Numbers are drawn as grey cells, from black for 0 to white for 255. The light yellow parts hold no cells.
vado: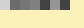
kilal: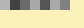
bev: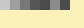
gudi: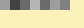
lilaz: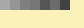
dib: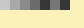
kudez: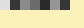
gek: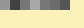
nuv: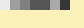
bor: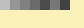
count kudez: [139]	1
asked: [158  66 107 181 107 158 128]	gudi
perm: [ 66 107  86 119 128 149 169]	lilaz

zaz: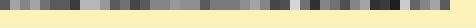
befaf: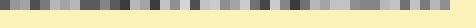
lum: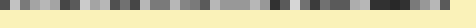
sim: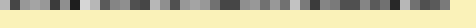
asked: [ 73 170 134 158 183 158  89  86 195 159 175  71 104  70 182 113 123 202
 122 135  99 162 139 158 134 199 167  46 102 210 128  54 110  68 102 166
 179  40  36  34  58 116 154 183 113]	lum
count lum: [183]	8
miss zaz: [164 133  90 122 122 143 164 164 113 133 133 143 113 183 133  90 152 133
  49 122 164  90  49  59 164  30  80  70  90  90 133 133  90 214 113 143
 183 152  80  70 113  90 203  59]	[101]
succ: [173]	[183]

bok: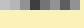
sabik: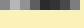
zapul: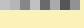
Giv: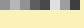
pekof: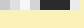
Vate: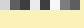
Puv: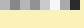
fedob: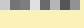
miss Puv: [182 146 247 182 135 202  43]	[170]
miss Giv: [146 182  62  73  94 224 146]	[158]
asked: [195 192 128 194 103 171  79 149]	zapul
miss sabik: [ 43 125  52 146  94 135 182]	[73]
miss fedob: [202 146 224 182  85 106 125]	[116]
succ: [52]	[73]
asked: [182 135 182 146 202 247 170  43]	Puv

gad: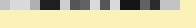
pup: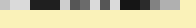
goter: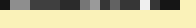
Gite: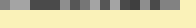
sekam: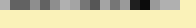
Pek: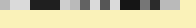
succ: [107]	[218]
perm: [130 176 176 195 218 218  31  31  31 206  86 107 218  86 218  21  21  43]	pup
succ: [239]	[54]
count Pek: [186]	4

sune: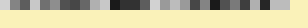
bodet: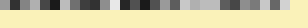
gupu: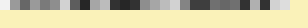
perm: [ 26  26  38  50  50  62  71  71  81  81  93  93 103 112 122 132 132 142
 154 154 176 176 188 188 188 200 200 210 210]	sune
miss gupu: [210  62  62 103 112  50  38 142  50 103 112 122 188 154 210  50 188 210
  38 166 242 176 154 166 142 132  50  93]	[221]
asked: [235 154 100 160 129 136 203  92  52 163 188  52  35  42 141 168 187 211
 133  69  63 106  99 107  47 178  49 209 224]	gupu
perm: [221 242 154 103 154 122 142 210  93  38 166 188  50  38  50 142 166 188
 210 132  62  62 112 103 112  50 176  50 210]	gupu

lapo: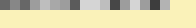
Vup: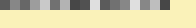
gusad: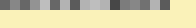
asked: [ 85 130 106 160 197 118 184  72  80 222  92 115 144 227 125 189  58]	Vup
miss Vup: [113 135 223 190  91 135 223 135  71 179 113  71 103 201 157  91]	[81]
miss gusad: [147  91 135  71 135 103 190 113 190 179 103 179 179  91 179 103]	[124]
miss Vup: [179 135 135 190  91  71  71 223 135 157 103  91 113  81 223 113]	[201]
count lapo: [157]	4
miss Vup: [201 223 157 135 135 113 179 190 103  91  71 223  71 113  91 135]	[81]
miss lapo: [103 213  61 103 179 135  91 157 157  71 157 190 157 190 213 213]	[168]

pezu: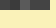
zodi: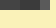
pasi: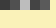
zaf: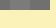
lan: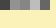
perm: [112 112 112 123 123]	zaf
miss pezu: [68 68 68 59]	[90]
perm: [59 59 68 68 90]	zodi
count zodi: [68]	2
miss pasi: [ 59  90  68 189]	[80]
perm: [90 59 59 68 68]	zodi

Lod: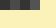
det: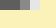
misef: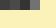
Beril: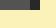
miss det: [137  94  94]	[230]
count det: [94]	2
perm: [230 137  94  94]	det
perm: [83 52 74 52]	Lod
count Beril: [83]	3
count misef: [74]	1

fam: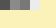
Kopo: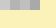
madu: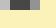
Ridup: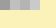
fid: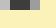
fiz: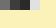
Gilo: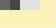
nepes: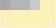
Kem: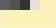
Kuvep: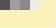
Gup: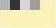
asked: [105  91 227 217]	Gilo
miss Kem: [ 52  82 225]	[93]
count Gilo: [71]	1
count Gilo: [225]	2
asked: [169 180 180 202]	nepes
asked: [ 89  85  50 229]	Kem
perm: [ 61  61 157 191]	fid

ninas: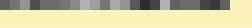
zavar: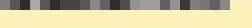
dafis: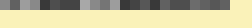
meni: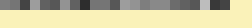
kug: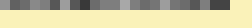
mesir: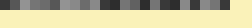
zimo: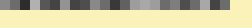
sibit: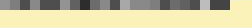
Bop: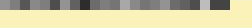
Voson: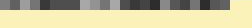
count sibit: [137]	4
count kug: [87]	3
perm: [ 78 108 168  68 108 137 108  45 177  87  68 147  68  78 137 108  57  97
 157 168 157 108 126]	zimo
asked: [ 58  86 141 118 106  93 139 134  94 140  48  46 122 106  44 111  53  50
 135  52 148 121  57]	mesir

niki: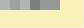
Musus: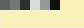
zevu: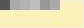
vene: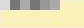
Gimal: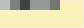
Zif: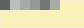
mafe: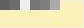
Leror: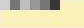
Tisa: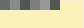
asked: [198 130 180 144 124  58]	Leror
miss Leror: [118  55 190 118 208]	[150]
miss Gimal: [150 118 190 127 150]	[66]
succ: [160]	[179]
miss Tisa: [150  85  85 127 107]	[138]
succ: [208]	[118]
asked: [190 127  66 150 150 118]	Gimal

